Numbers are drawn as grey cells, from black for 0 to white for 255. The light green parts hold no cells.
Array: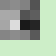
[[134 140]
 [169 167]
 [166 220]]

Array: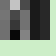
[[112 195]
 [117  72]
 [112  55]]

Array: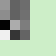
[[151  99]
 [141  98]
 [  3 172]]

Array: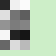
[[ 40 240]
 [223 116]
 [147 124]]

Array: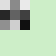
[[223 138]
 [ 39  98]
 [144 207]]

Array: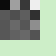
[[ 11 159]
 [ 89  79]
 [ 86 105]]

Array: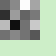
[[104 137]
 [ 47 156]
 [187  15]]
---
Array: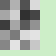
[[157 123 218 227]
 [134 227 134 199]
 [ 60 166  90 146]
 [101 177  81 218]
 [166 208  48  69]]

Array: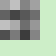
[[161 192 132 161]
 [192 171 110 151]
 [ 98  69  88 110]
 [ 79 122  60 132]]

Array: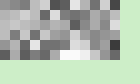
[[180 189 208 189 105 220 125 114 125 171 149 189]
 [189 125 199 114 199 159 149 208 159 137 149 159]
 [189 199 189 180 159 180 171  94 137 171 137 220]
 [149 137 125 189 208  82  94 229 180 114 208  71]
 [149 180 105 229 114 114 125 220 208 137 159  59]
 [ 94 171  94 125 105 171 250 250 239 199 149 105]]

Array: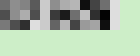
[[ 78 142 173  78 203  58  27 111 192  47   3 222]
 [111 142 131  90 203 142 173 182  15  68 111 222]
 [121  78  47 222 203 100 182  68 154 164  15 222]]

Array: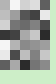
[[180 245 210 221  95]
 [233  75 190 129 199]
 [ 54  66 169 199  43]
 [245 180 138 147 158]
 [210 117 107 129  75]
 [190 158  85  66 233]
 [ 95 169  43 117 138]]

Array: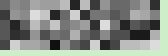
[[ 69 208 167 167 148  16 148  96  69 208  36  69 188 188 197 220]
 [ 58 148 138 220 197  36 105 208  47 117 117  87 105 176 167 129]
 [105 138 129 167 158 158 188  36 188  58 148 105 105 129 158  47]
 [ 87  36  96 188 138 197 117 138 158  47 220 117  36  87  69  36]
 [ 87  47  58 148  78 117 105 176 105  78 138  78  78  26  26 176]]

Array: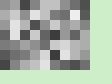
[[152 226 182  79 143 202 152 173 132]
 [ 70 132 173 193 226 123  99  79 111]
 [123 132 162 143 111 202 214 182 173]
 [173 202 143 226 193 123 111 238  89]
 [ 89 111 123 162 214  60 226 182 152]
 [ 99 226  79 202  99  60 152  99 173]
 [143 162  70 132 193 193 143 111  79]]

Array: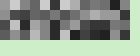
[[154 204 132 101 204  54 204 174 101 120 111  33 132]
 [ 92 143  92 184 132  42 193  33  65  42  33 143  54]
 [143  74  65 101  92 120  83 111 143 174 154 154  54]
 [ 74 193  42 164 132  42 120 154  74  54  54 120 111]]
